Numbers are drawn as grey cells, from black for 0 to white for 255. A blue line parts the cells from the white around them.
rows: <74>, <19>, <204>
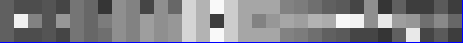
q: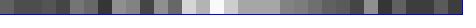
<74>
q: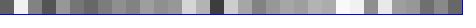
<19>

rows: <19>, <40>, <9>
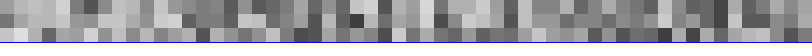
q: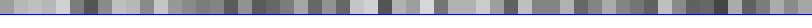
<19>
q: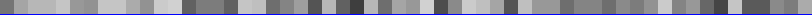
<40>

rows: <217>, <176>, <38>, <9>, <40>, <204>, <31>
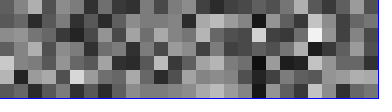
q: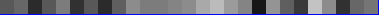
<31>
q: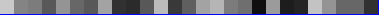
<40>
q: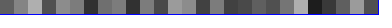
<9>

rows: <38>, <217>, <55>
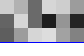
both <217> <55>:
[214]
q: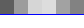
<55>
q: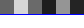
<217>
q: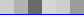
<38>

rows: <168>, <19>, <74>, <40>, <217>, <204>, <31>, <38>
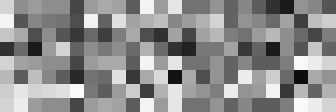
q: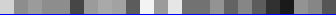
<168>
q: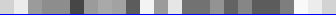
<38>
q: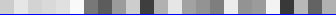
<31>
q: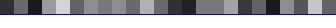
<40>

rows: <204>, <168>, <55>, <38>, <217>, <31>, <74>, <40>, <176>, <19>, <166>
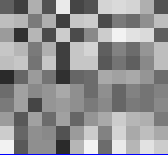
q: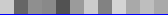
<19>
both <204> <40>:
[69]
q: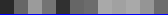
<31>
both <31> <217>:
[116]

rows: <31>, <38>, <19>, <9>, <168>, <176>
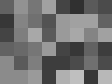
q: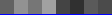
<31>
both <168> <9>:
[61]
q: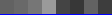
<9>
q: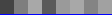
<19>
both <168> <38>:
[112]
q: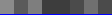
<168>

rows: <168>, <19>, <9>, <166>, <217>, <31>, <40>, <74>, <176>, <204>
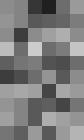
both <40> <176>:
[160]
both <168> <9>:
[140]
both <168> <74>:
[132]

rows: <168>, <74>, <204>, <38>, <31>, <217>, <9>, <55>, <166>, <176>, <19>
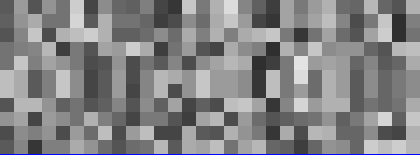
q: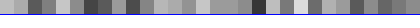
<217>
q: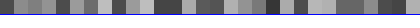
<176>

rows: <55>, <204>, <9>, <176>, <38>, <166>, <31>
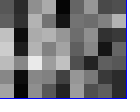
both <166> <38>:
[135]
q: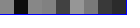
<166>
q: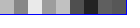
<38>
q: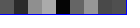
<55>

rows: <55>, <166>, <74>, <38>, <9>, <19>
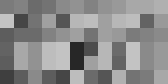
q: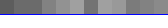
<74>
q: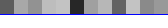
<9>
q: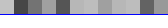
<166>
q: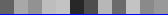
<38>
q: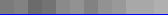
<55>

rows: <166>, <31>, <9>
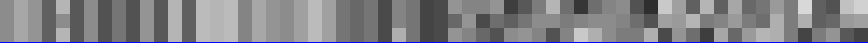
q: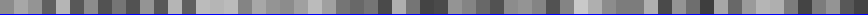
<9>
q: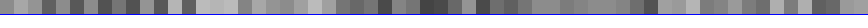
<31>

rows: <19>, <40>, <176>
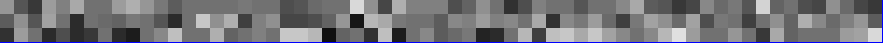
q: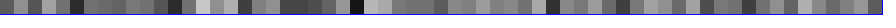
<40>
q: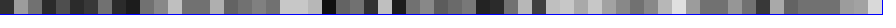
<176>
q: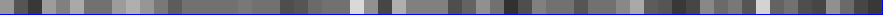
<19>

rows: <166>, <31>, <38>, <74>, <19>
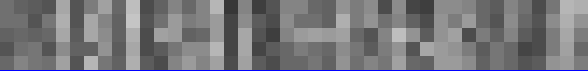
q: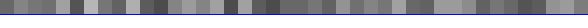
<19>
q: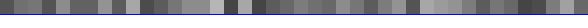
<74>
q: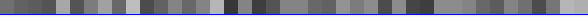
<166>
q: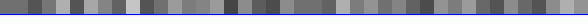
<31>

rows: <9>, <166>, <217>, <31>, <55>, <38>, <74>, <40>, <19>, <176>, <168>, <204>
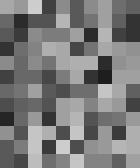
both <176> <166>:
[83]
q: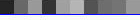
<19>
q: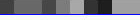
<38>
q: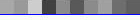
<9>
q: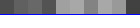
<40>

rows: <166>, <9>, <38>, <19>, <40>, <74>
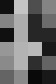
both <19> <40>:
[179]
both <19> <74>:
[24]
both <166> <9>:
[132]
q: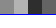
<40>

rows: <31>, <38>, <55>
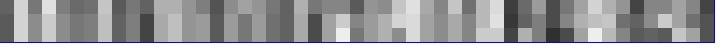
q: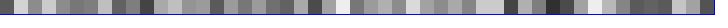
<55>
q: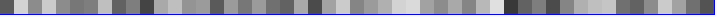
<38>

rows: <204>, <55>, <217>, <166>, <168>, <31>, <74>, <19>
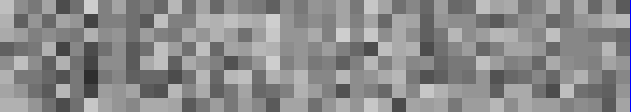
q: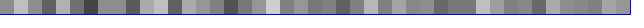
<168>
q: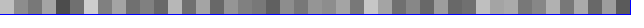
<204>
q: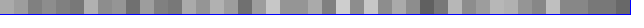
<217>

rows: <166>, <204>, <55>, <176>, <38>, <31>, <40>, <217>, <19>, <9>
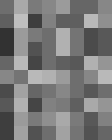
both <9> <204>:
[62]
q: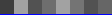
<9>

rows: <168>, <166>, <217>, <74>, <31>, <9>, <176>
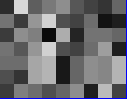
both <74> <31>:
[109]
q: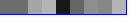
<31>

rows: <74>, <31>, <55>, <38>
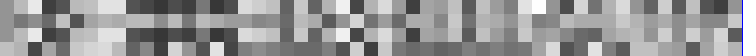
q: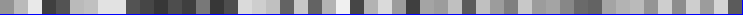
<55>
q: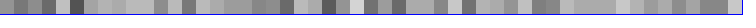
<31>

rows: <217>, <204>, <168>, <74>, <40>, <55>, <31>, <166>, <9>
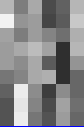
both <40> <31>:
[140]
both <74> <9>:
[156]
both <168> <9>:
[156]
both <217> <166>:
[75]
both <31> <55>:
[103]
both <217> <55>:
[169]
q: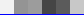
<204>

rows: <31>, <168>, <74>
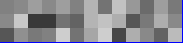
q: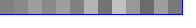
<31>
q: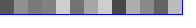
<74>
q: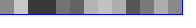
<168>

